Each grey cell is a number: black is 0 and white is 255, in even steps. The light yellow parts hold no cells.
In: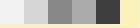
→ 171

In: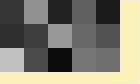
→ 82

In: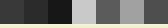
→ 78

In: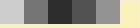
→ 117

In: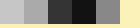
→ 136

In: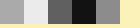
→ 140

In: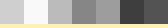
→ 157

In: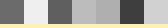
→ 175

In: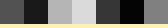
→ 82

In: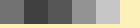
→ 114
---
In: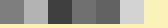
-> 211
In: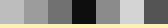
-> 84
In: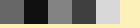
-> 215
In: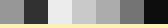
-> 13
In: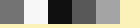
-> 164
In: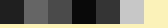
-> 199
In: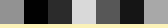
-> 168
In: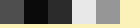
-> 150
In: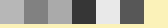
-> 87
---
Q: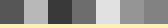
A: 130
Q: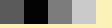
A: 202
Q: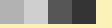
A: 52
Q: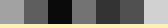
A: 209
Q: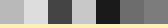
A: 124
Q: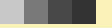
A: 51
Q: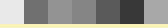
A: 169
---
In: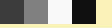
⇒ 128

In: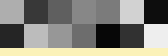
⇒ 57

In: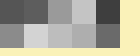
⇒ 93

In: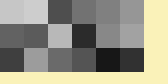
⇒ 205

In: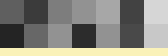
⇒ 59

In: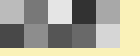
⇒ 120

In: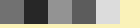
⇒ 39
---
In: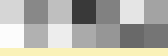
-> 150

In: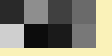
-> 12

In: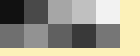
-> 96

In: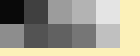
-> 97

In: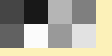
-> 250

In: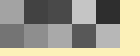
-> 169

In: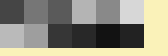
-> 40

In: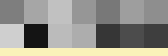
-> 54
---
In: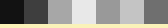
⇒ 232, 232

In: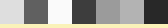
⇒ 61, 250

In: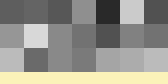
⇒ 114, 216

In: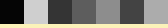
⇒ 93, 207

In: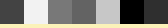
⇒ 99, 242

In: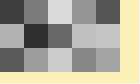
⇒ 104, 219

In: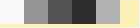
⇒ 83, 249

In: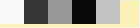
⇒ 151, 250

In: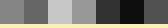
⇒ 151, 198

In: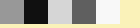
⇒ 214, 248
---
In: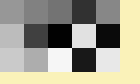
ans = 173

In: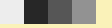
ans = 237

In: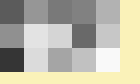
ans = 219

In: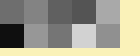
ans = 151

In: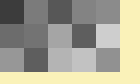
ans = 94

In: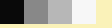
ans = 9
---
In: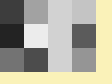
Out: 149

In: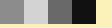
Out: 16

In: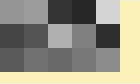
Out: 141

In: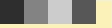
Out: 87

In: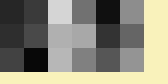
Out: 148

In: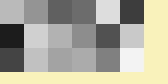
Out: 243

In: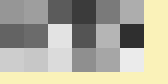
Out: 235

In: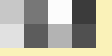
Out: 80
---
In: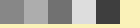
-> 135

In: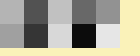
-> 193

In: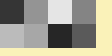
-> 167

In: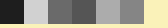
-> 133

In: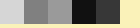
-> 128

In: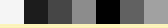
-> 140

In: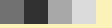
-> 113

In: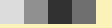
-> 111

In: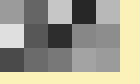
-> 184

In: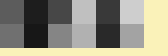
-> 177
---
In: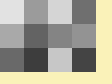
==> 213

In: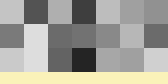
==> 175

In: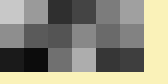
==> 47

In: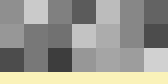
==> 128

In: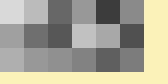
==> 103

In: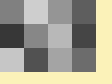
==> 149

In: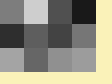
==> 80
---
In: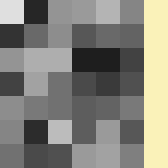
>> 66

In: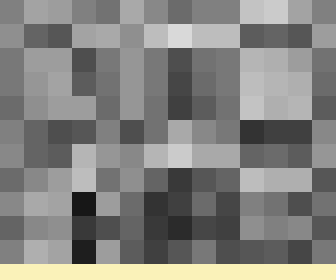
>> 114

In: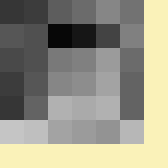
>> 107

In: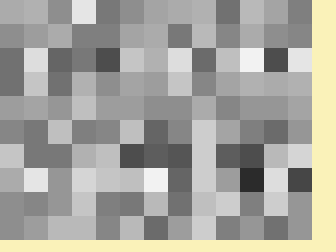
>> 229

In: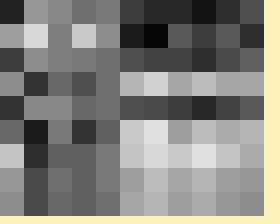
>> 96

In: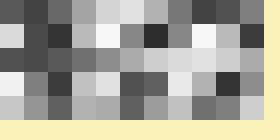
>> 171

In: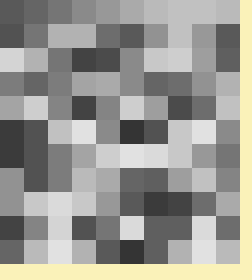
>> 95
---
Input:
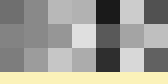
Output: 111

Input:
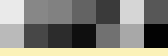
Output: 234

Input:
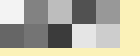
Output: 243

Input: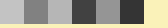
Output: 195

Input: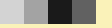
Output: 211

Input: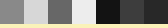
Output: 137

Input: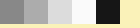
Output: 136

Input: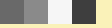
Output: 105

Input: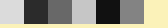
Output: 219
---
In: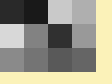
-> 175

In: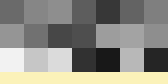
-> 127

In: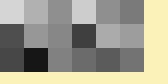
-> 122

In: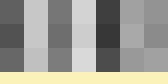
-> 147

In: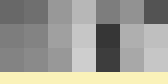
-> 83

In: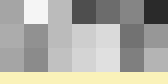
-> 42
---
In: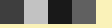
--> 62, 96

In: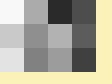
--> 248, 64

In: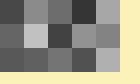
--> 72, 175

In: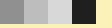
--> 144, 30

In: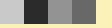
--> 200, 104

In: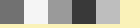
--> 113, 190

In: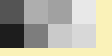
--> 84, 216

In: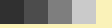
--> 48, 202
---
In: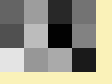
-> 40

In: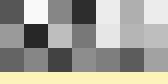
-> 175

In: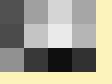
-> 213

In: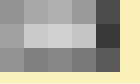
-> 154

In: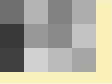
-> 131

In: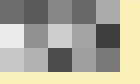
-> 104

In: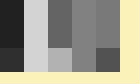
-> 129

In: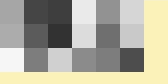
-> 146

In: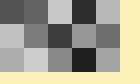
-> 46

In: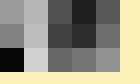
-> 32
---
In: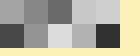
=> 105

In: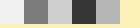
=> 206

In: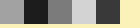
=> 123

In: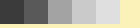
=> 163

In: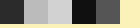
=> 210

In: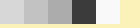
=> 172

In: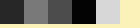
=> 76

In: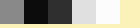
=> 47

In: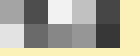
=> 242
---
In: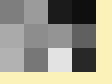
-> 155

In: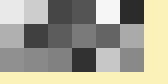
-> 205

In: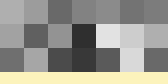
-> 155

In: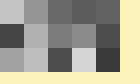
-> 150

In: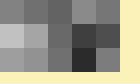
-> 112

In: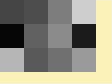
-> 77

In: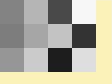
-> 181
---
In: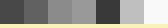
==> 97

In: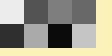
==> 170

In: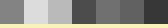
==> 220

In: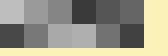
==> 120

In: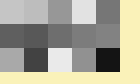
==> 66

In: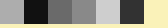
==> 17
